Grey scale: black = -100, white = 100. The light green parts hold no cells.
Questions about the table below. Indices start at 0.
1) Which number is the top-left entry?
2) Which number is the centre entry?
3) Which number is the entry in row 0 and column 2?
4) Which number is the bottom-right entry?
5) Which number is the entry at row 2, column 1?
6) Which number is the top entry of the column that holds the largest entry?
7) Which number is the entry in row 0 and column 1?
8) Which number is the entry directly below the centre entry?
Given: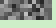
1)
-37
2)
-14
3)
-4
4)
-24
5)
16
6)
6
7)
38
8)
50

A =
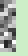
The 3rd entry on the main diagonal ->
1
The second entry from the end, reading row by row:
37
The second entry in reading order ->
12
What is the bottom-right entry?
-36
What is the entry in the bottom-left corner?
50
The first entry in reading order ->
-12
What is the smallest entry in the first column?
-61
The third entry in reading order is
12
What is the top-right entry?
50
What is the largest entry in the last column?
96

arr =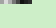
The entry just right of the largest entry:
38
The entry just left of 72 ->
28
